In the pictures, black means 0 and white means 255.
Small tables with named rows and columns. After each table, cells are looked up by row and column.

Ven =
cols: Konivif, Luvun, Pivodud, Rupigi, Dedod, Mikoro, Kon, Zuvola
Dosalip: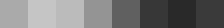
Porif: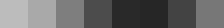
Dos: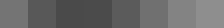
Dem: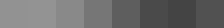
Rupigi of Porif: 76
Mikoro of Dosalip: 55
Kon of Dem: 68
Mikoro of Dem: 74
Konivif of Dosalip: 170
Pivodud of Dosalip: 187
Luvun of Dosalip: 197
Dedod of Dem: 94
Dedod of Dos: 91
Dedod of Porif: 41
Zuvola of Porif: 119
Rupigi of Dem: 118
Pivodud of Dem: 137
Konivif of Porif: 188
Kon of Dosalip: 41
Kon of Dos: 131
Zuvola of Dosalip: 58
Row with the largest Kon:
Dos

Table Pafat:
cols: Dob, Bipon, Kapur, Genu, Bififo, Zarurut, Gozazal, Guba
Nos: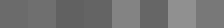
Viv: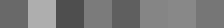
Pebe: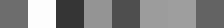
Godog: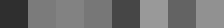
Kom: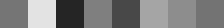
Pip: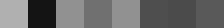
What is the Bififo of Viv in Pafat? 95
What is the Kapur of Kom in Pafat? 37
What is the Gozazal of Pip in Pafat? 75
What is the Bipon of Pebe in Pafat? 253
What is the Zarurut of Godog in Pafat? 153
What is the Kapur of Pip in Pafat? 145
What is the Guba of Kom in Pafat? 115
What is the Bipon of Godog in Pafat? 123
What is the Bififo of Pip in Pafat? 145
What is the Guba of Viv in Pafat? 118
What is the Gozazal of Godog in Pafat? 99
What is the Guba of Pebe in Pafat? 99
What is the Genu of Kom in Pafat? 127
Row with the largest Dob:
Pip

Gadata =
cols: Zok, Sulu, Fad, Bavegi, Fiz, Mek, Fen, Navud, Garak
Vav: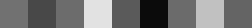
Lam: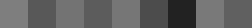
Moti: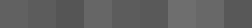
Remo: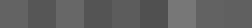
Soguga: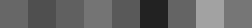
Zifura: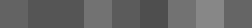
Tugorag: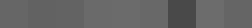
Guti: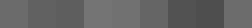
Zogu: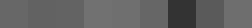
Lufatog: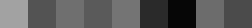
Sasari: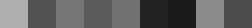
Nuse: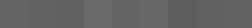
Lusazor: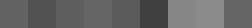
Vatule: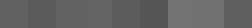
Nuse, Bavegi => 105
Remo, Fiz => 92
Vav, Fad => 108
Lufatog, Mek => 42
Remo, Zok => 99
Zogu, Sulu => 98
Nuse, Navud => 96
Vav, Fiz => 90
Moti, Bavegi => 102
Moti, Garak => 88
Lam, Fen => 34
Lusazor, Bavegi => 101
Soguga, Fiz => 89
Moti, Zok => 97
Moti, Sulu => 92

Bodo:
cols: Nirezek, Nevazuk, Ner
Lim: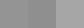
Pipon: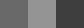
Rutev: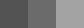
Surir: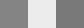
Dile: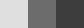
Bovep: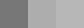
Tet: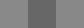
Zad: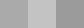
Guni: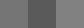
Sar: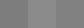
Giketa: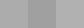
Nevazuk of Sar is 139
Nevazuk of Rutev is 107
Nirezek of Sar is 125
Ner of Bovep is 183
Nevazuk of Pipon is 148
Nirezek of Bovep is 119

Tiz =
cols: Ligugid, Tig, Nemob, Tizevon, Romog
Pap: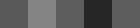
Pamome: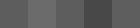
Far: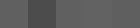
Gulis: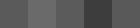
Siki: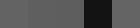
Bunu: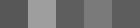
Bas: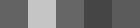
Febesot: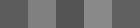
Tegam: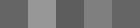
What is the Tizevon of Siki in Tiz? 19
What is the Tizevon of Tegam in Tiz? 127
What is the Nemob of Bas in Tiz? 102
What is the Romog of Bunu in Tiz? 93
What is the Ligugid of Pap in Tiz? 89
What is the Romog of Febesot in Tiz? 96
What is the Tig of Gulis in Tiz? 106
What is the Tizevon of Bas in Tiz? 69
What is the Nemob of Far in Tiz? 96
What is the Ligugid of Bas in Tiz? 99

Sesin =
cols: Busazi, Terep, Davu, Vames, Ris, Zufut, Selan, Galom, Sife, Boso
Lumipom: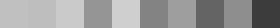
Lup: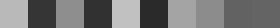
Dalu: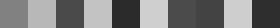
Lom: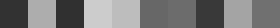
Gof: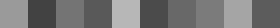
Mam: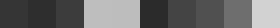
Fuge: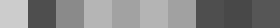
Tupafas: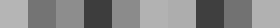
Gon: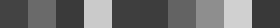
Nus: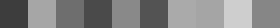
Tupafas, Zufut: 178
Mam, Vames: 190
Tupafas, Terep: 116
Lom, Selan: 108
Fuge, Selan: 161
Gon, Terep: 106
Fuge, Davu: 138
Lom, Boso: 112
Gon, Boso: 57
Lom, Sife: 164
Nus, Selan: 170
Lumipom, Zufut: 131
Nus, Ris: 137
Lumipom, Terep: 190
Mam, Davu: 60
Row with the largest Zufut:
Dalu

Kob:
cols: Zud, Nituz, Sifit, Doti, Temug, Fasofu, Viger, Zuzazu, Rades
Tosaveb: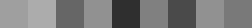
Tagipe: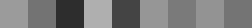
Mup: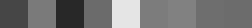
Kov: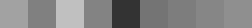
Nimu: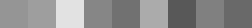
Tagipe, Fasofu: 150
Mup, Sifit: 40
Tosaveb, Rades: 121
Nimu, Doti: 134
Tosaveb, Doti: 145
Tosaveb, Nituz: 172
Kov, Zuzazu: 134
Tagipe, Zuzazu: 147
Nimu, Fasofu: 171
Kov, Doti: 131
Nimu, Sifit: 226
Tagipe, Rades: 116
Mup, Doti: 107
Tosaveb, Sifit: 102
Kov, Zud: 162
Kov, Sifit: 192
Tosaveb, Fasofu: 128
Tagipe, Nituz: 115

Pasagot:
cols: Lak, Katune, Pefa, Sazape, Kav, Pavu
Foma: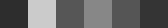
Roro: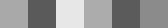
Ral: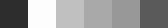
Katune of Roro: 90
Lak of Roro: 169
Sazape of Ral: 169
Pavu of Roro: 139
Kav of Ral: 152
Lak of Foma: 45
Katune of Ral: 253
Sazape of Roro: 172
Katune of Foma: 203
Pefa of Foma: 86
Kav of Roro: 91
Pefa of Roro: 231
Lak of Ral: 45
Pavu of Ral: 90
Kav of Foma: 85
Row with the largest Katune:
Ral

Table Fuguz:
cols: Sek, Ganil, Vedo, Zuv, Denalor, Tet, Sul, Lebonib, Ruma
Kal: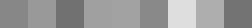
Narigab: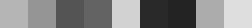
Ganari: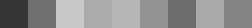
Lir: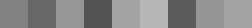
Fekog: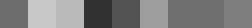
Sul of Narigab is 35
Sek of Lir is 130
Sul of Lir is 92
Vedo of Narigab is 84
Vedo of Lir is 150
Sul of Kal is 222
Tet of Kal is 137
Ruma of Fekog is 126
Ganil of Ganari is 112
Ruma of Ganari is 131
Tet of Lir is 183
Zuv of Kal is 160
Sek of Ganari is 53
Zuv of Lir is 83
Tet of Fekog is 157
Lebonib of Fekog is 111
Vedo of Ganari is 200
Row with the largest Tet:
Lir

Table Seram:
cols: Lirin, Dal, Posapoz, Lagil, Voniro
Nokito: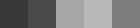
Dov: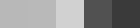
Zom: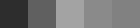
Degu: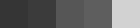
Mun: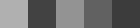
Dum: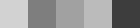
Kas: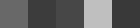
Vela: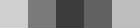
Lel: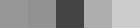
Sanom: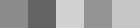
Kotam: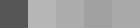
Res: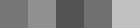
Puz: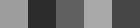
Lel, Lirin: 151
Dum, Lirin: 210
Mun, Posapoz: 147
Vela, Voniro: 189
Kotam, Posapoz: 172
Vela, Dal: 122
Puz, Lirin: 157
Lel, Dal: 146
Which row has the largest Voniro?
Degu

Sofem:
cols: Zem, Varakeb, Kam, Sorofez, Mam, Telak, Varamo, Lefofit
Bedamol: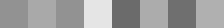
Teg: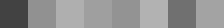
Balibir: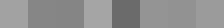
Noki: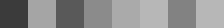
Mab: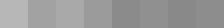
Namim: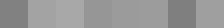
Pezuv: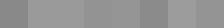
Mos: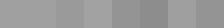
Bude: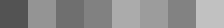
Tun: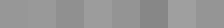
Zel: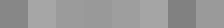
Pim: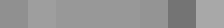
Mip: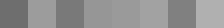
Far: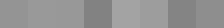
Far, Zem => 148
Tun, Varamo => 159
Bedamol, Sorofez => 229
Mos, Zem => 160
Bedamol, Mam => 107
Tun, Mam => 148
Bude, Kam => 111
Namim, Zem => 129
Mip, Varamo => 128
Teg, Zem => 66
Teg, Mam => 147

